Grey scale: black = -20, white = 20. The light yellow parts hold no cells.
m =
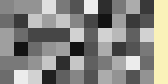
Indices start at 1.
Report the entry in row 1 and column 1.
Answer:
1
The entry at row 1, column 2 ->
3
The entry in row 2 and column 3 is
11
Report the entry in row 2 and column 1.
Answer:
-3
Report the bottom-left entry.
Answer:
-3
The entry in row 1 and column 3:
3
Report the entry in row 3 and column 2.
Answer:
-3
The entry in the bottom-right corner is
3
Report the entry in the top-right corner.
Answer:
-11
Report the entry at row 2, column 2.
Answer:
-11
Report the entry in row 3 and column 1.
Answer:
5

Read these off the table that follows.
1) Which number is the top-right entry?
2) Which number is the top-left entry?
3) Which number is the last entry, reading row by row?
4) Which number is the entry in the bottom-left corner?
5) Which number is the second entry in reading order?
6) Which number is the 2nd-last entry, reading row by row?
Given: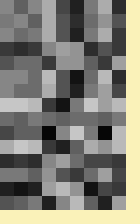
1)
-13
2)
1
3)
5
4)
-7
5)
-5
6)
-15

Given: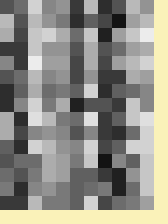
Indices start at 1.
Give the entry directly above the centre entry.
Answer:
-5
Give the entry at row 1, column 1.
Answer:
-7
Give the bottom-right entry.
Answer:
5
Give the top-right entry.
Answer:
3
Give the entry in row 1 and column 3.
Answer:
13
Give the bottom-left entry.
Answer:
-11
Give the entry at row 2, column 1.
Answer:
9
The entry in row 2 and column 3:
9
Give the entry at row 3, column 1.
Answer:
7
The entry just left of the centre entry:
7
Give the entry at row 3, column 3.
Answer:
11
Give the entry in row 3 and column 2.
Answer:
-9

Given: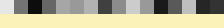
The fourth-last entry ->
-6
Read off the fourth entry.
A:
-4
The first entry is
16
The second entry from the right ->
-14
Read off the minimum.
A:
-18

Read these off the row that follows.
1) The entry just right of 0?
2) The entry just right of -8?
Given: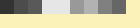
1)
-4
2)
-6

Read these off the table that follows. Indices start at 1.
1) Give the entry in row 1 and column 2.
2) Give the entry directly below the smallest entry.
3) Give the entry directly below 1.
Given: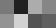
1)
-15
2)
13
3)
-5
